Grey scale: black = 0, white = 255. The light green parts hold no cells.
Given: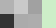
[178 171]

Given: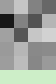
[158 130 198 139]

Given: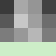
[ 58 199 183]

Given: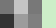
[118 156]

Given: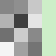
[134  63 137]

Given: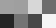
[161 116]

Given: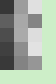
[ 55 168 221]

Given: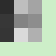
[ 44 131 176]

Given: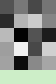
[ 83 180  83 208]
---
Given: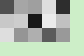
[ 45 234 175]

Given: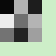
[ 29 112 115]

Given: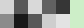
[ 54 206]

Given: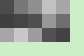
[166 152 157]

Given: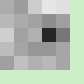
[224 142 176 165 159]

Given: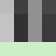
[ 70 145  50]

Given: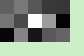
[ 54 156  22]

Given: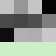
[  4  79 176]
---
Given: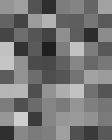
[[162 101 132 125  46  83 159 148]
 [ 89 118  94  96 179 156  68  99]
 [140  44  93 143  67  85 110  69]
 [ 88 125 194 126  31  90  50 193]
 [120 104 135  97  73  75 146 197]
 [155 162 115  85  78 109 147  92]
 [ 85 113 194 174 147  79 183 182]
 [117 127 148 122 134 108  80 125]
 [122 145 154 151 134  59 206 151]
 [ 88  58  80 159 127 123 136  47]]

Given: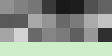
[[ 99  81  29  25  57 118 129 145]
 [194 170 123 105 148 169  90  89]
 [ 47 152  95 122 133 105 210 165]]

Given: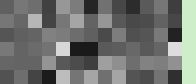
[[ 62 118  90  44  71 113  37 124 151  65 110 119  96]
 [ 71  98  76  73  88 150  99 165 119  68 182 103 118]
 [ 34 121  85  80 125  74  96 109 124 129 100  96  85]
 [221 101  89 104  93  90  26  26 215 115 107 100 120]
 [145 126 130 110 143 159  63  76  88 148 100 100 102]
 [ 47 115  76  84 165 112 165 117 189  27  68 110  82]]

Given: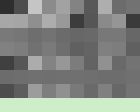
[[114 108 174  88 131 162 139 197  77  46]
 [ 58 149 138  86  60 153 173 143 165 167]
 [103 120 120 105 103 107 115 110 118 121]
 [ 96 125 128 100  96 110 122 113 125 129]
 [115 105 145  99 124 151 131 172  87  64]
 [112 109 109 111 112 112 111 112 110 108]
 [115 103 128 106 121 144 126 156  93  77]]

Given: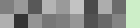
[[107 173  74 195 154 180  88 153 127]
 [132 105  82 151 126 119 149  52 176]]

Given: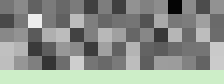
[[146  76 139   4 141 129 146  63 125  64 123 104 123  97 138 118]
 [106 160 125 120 170  83 117 114 103 127 188  96 121 237 120  73]
 [108 189 107 182  56 135 102 160 184 128  66 188 175  90 147 136]
 [201 117 116 107  92  99 180  98 161  60 138 152  94  58 180 192]
 [203  99 130 156 157  94 189 122 105 117 206 109  52 127 150 190]]

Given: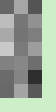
[[ 84 166 103]
 [145 118 188]
 [126 116 169]
 [157 122 201]
 [110 135 129]
 [ 46 132 107]
 [ 88 164 104]]

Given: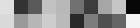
[[  7 198 166  60 113 184 194  89  51 224]
 [244 101  79 125  41 186 205 182 154 218]]
